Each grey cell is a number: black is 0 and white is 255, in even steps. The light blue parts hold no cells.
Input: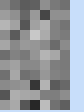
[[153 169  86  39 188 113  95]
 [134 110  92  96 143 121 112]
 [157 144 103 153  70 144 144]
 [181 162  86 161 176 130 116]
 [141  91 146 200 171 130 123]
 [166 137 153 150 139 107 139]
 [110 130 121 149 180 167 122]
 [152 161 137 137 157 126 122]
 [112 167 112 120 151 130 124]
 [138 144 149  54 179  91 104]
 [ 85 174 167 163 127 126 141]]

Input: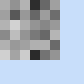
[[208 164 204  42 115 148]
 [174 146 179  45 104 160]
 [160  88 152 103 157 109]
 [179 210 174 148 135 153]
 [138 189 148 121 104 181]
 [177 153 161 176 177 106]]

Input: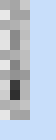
[[230 165 163]
 [174 166 201]
 [232 163 163]
 [172 177 195]
 [226 138 190]
 [227 139 200]
 [167 175 190]
 [231 132 192]
 [169 147 154]
 [215  59 181]
 [205  47 181]
 [176 181 195]]

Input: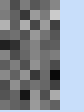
[[115  98  86 154 119  97]
 [131  77 124  87 104 134]
 [124  98  55 155 123 203]
 [178  94 173  70 156  63]
 [103 112  82 152 115  86]
 [ 32  48 109 131  91  94]
 [133  76 103 132 114 125]
 [ 93 126  80 145 111  75]
 [137  98 147  55 107   9]
 [ 76 143  91 114 103  64]
 [ 84 100  21 150  79 171]]

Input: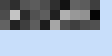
[[ 98  34  62  93  28 166  78  63  76  80]
 [ 67  46  85  92  77  47  18  99  92  62]
 [ 76 196  42  81  94  32 176 152 146   5]]

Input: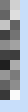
[[ 56 250]
 [123 208]
 [100 222]
 [196  98]
 [ 64 115]
 [140 162]
 [ 65  61]
 [ 31 172]
 [150 123]
 [ 98 141]]

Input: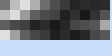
[[223 160  95  70  58  31  43  28  39  72  87]
 [116 189 223 174 109  78  58  36  43  39  43]
 [191 221 155  95  75  66  32  48  24  50  82]
 [ 94  72  64  35  43  25  39  70  77  85 168]]

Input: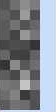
[[ 92 114 108  81]
 [ 82 110 140 124]
 [ 97  81 154  81]
 [ 90 115  84 102]
 [ 92  69 151 117]
 [ 71  78  74  52]
 [102  65  63  98]
 [ 53 138  88 110]
 [ 93  73 147  84]
 [119 114 197 126]
 [109 131  58  83]]

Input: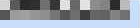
[[ 86 155 159 150 142 117  86 110  62 101  98 131 113]
 [212  90  43  48 112  54 224 103 226 141 131  43 187]]
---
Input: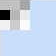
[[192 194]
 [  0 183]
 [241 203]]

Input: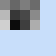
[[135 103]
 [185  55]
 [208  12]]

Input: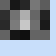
[[ 98  23]
 [ 47 114]
 [ 41 123]]

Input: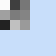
[[250  63]
 [160 124]
 [ 34 192]]

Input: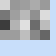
[[213 152]
 [119 159]
 [ 60 179]]

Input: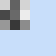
[[210  98]
 [ 72 105]
 [152  56]]
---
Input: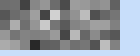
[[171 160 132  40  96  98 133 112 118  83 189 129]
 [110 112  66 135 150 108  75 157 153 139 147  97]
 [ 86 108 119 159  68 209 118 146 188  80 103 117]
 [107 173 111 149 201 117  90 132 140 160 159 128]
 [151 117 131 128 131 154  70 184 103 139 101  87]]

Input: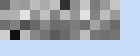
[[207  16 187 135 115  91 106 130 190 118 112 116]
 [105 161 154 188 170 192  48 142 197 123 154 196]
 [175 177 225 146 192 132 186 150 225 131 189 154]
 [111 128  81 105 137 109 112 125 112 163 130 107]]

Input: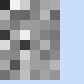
[[114 146 190 138 163 149]
 [ 39 242 205 130 165 171]
 [187 107 103 134 183 104]
 [150 124 156 154 147 136]
 [ 56 175 238 153 131 119]
 [218 128  58 134 177 128]
 [140 135 210 159 119 137]
 [169  83 184 159 158 181]]

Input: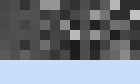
[[ 90  80  97  80  73  55  72  30  77  43  90 103 137  84]
 [ 72  77  52  78 149 151  64  49  77  57  90 183  44  44]
 [ 75  80  83  80  59  70  47  71  84 154 116  46  46 195]
 [ 74  78  69  79 102  64 138  35  77  35  65 112 106  47]
 [ 77  79  80  78  49  68  64 186  87 147  94  30  68  60]
 [ 82  77  53  76 110  70  42  29  77  35  66 108 122  42]]

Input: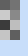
[[197  95]
 [ 96 115]
 [203 137]
 [ 59 190]]

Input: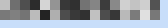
[[121 128 116 187  35 175  77  57  49 193  77  55 185 123 224 120]
 [193 111  79  44 213 148  56  48 115 133  60 137 208 195 207  83]]

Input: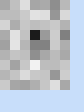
[[202 166 162 175 198 222 168]
 [168 192 222 166 170 142 185]
 [188 188 202 226 222 150 217]
 [212 173 199 190 194 201 179]
 [171 225 194  27 154 205 128]
 [161 228 182 130 130 203 174]
 [179 196 191 143 168 187 169]
 [198 163 199 242 189 188 199]
 [182 196 219 200 197 151 205]]

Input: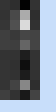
[[ 63  50  25  67]
 [ 52  46   2  51]
 [ 51  73 171  46]
 [ 54  80 218  49]
 [ 63  57  70  67]
 [ 63  62 101  68]
 [ 51  51  30  51]
 [ 52  48  14  51]
 [ 52  50  28  50]
 [ 52  67 135  46]]
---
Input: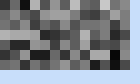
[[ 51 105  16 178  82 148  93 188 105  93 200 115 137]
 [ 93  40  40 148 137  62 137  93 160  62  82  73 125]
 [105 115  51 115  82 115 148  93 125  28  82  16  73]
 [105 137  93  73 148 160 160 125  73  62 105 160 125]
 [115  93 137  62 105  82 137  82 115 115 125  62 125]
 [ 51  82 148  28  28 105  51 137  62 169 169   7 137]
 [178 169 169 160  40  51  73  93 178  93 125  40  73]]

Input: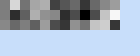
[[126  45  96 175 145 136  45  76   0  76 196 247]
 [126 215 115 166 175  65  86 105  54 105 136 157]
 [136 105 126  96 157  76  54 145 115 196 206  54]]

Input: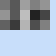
[[118  88 159 128 148]
 [ 97  58 180  78 128]
 [148  88 190  34  69]]

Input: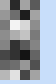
[[ 70  50  20 100]
 [151 110  29 163]
 [183 225  70 163]
 [132  50  90 132]
 [100 110 151  80]
 [174  41 163  90]
 [141 174 195 122]
 [122 243 215 141]]

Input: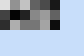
[[ 66   4  34 136 155  98]
 [ 45 174 118 118 164  13]
 [223 146 194  98  75  24]]

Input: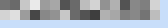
[[211 223 156  71 136 146 199 106  83  62 177 167 127 136 116 189]
 [116 106 199 234 156 167  83 106 189 211 146 177  83 136 127 211]]

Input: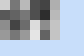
[[141  68 108 220 141 196]
 [ 88  99 119  79  45 185]
 [153 119 153 229  99 196]
 [208 119 185  79  68 175]]
